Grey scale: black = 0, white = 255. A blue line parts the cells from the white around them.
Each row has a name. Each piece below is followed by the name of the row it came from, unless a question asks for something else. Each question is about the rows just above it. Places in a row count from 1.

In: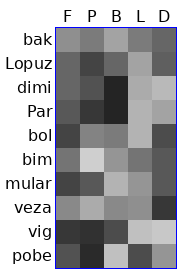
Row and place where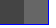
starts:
Lopuz, 2
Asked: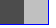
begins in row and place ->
vig, 3
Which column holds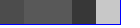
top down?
D
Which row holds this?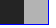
Par
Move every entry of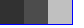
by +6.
[ 55  82 198]

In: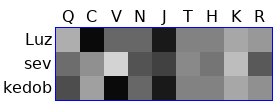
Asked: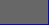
Luz
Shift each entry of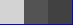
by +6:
[217  89  71]
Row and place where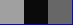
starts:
kedob, 2
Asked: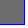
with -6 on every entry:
[103]
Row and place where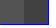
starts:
sev, 4
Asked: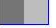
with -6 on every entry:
[111 183]

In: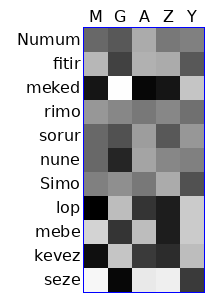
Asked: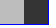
lop
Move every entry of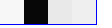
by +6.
[253  13 239 245]
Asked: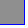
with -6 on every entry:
[137]
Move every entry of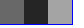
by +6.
[110  43 170]
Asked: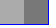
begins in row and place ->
Numum, 3
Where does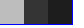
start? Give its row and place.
lop, 2
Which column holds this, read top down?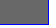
M

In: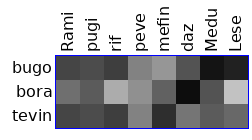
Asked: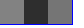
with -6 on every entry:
[124  40 111]
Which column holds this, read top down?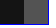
Medu
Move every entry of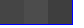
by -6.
[63 70 56]
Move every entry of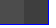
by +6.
[82 68]
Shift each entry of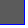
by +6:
[97]

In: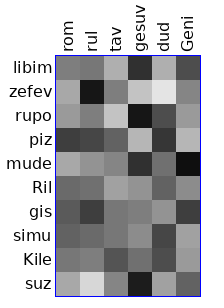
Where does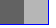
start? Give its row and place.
piz, 3
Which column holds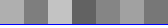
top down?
tav
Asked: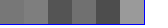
Kile
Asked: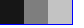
zefev
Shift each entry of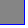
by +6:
[139]
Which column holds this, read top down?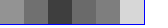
rul

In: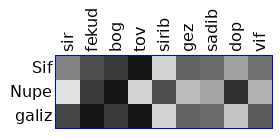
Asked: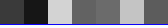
galiz
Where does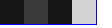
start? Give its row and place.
galiz, 2
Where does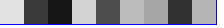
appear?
Nupe
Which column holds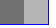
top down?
vif
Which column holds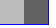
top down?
gez
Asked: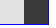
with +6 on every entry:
[231  63]
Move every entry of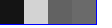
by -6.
[ 14 205  92 100]

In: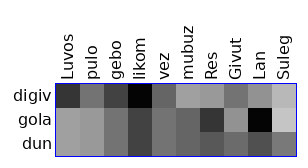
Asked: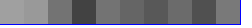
dun
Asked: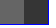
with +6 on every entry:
[107  59]
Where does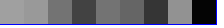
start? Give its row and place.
gola, 1
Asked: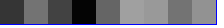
digiv
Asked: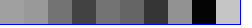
gola
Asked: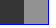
gola
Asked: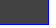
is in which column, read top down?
likom

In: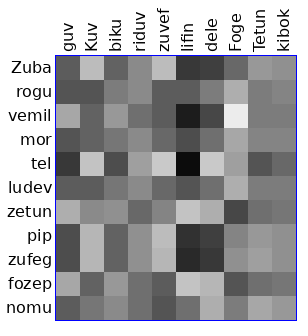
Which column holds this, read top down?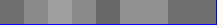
riduv
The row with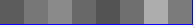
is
ludev
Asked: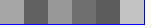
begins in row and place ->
fozep, 1

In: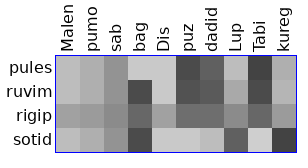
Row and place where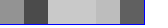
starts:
sotid, 3
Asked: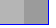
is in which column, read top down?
kureg
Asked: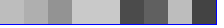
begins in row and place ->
pules, 1
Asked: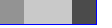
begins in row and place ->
pules, 3
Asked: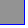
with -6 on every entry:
[141]

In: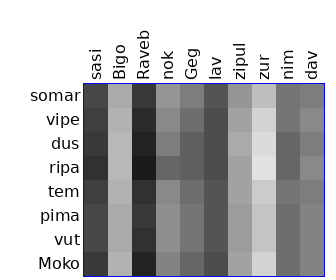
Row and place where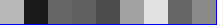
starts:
ripa, 2
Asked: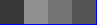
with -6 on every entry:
[ 51 137 111  78]
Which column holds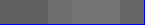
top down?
Geg
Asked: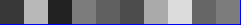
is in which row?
dus
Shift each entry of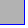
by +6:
[184]

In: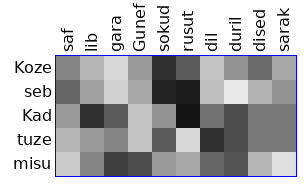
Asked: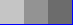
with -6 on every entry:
[191 141 102]
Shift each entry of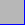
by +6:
[189]
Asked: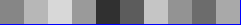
Koze
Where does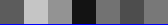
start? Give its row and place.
Kad, 3
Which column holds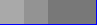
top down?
sarak
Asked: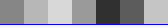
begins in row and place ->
Koze, 1
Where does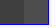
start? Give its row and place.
misu, 3

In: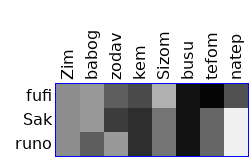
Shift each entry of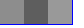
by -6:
[135  88 147]
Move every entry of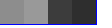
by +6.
[147 159  66  52]
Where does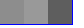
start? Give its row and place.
fufi, 1
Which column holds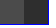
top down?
kem
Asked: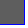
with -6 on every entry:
[88]

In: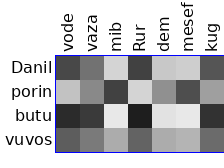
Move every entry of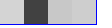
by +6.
[218  71 206 212]
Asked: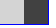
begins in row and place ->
Danil, 3
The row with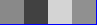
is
porin
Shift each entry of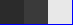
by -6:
[ 37  52 226]
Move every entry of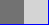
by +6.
[120 218]

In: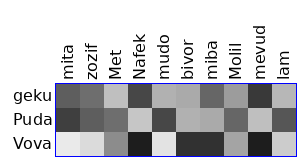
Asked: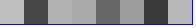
geku
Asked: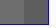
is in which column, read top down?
zozif
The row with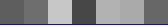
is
Puda
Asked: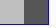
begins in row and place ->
Puda, 9
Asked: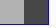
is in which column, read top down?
mudo

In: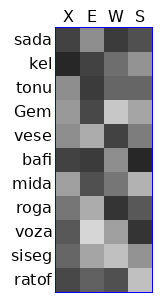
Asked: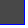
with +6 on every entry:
[78]
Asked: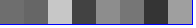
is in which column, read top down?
W
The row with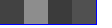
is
sada
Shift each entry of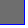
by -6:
[104]
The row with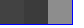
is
bafi
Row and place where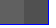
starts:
ratof, 2

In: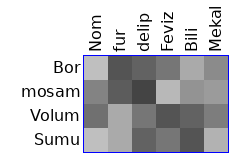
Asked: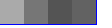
Volum
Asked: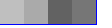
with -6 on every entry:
[185 164  92 112]
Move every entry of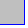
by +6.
[197]
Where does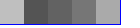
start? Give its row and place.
Bor, 1
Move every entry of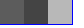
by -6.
[ 86  62 178]
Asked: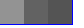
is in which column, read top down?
Bili
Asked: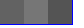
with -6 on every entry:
[ 92 112  78]

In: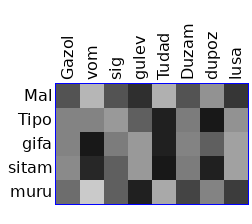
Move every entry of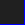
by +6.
[38]
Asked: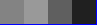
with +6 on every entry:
[137 159 101  38]
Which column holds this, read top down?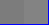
Duzam
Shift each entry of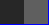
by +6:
[ 45 101]
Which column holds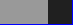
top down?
gulev
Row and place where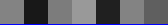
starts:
gifa, 1
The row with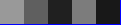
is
Tipo

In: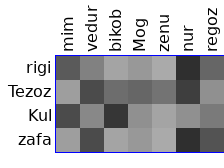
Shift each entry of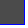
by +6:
[81]
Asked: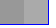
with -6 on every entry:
[146 164]
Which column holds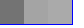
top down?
zenu
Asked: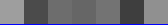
Tezoz

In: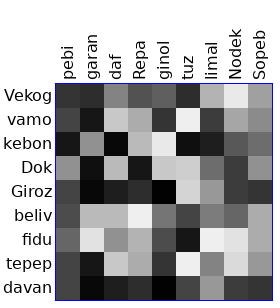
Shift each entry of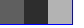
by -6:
[ 89  39 173]
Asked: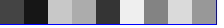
tepep

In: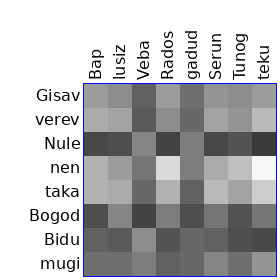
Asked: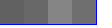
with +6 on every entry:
[103 110 139 117]
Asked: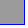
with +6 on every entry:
[161]
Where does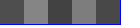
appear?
Nule

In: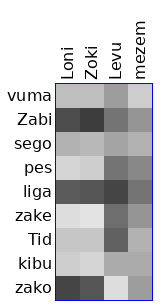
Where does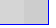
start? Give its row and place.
pes, 1
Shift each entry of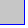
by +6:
[204]
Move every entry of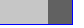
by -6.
[192 192  91]
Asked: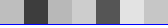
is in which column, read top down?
Zoki

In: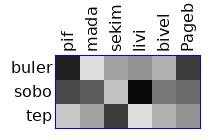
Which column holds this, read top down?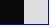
livi
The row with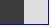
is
tep
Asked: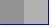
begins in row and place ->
buler, 4
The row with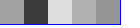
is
tep
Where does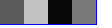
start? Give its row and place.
sobo, 2
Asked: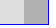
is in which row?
tep

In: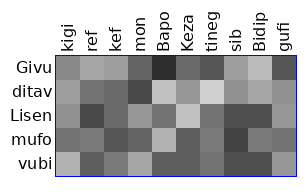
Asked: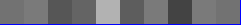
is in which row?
mufo
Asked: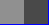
Lisen
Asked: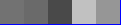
ditav
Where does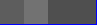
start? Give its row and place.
vubi, 6
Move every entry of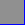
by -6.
[138]

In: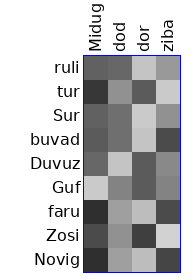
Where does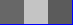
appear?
Duvuz
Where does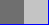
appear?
buvad
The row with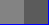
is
Guf
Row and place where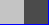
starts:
buvad, 3
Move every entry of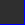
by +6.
[53]

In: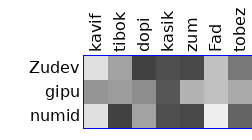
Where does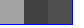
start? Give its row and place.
Zudev, 2
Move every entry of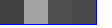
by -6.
[ 59 156  73  66]
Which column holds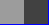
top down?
tibok
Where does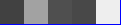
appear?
numid
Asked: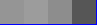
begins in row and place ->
gipu, 1
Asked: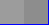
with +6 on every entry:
[162 147]
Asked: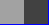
Zudev

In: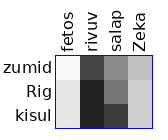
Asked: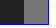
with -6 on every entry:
[ 27 111]
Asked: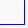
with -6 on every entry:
[243]
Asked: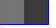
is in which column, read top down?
salap
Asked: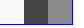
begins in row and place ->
zumid, 1

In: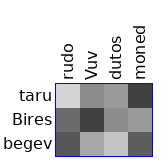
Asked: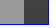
taru
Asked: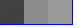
Bires
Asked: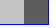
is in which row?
begev
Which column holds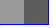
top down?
moned
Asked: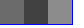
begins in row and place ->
Bires, 1
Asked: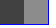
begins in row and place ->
Bires, 2

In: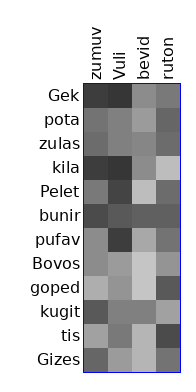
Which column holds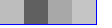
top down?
bevid
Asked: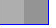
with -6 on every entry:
[168 142]
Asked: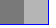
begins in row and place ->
tis, 2
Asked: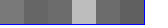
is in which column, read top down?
ruton
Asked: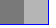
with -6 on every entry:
[115 175]
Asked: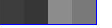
Gek
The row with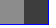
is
pufav

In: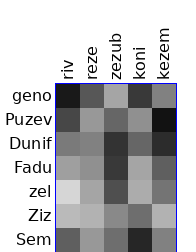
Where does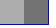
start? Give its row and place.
zel, 4
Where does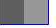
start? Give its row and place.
Sem, 1
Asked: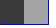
Fadu
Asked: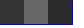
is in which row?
Dunif
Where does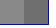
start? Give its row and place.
Ziz, 3
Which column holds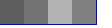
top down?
kezem

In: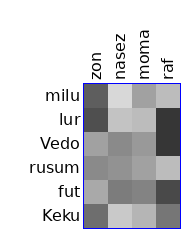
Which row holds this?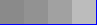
rusum
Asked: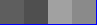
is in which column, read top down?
zon

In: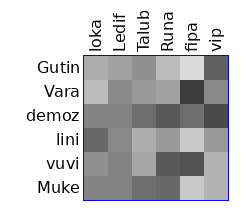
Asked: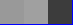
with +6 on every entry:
[159 166  66]
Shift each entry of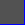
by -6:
[76]

